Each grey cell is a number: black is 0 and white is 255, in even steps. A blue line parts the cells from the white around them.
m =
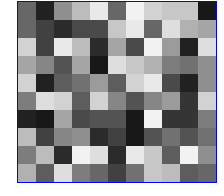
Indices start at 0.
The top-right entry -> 24
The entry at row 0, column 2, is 143
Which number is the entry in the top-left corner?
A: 103
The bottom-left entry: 177
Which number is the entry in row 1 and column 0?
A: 103
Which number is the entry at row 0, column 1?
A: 33
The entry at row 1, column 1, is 65
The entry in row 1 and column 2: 43
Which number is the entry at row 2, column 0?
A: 210
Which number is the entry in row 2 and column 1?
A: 65

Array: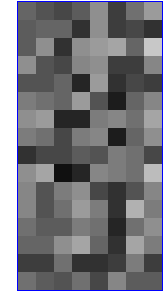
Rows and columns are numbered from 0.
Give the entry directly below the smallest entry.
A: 124
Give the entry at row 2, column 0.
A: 92
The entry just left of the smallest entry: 165
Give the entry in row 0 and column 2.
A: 71
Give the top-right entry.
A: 155
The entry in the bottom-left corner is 112
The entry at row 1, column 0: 92
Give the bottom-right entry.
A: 92
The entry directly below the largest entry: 134
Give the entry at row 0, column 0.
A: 101
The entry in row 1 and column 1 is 101
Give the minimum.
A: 16
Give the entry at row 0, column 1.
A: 83
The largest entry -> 200
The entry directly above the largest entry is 49
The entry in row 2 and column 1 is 143
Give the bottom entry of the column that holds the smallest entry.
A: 83

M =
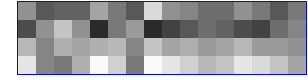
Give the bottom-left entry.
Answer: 230
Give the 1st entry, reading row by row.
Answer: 145
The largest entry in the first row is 218
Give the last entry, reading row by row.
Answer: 164
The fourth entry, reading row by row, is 98
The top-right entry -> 121
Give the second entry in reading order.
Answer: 88
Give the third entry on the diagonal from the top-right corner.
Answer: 155
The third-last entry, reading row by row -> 218
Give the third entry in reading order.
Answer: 98
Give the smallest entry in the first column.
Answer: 76

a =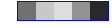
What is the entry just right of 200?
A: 221
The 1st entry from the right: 41
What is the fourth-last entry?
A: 200

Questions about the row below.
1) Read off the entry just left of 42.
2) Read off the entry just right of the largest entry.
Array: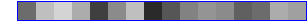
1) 191
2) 172

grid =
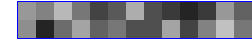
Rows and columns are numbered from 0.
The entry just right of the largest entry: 119
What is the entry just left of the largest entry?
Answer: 130
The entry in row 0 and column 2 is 184
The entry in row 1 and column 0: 142
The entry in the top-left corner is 152
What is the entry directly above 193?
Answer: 152
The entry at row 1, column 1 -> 36
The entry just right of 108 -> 164

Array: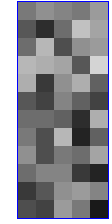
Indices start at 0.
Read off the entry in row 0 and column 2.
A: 132
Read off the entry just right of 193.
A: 164
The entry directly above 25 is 132
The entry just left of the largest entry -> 87
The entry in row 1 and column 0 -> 87
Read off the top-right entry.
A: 155
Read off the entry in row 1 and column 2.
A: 109
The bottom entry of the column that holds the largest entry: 25
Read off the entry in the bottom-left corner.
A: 78
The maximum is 212
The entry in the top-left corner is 121
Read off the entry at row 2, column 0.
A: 109
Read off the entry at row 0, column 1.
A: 144
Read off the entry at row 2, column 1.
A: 183
